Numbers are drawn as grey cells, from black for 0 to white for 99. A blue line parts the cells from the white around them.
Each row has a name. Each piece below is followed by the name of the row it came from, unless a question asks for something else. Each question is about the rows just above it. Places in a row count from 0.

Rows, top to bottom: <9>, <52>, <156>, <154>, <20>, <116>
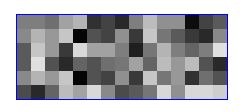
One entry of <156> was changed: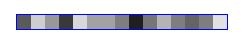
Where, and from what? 1, [77]
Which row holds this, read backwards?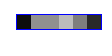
<9>
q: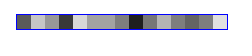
<156>

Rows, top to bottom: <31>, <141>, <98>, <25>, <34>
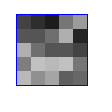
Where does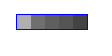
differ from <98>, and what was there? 2, [33]
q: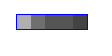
<98>
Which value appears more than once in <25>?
[75]
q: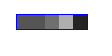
<141>
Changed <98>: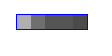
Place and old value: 4, [26]

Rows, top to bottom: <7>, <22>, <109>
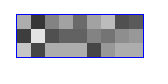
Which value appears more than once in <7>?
[63]
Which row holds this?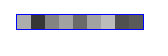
<7>
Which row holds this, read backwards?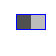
<7>
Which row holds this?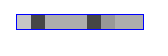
<109>

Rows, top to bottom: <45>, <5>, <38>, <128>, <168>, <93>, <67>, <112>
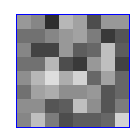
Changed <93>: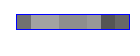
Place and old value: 2, [67]
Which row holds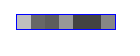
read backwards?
<38>
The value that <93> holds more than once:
[55]
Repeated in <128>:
[44]
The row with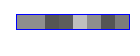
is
<67>
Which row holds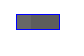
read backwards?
<112>

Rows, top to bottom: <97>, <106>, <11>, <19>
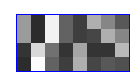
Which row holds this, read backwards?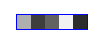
<97>
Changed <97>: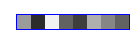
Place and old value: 7, [34]
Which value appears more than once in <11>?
[20]
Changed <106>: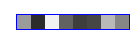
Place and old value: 6, [68]

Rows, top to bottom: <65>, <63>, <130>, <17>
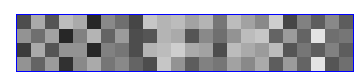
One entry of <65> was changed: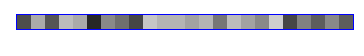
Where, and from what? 11, [73]
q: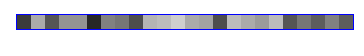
<130>
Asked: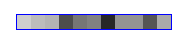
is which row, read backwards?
<130>

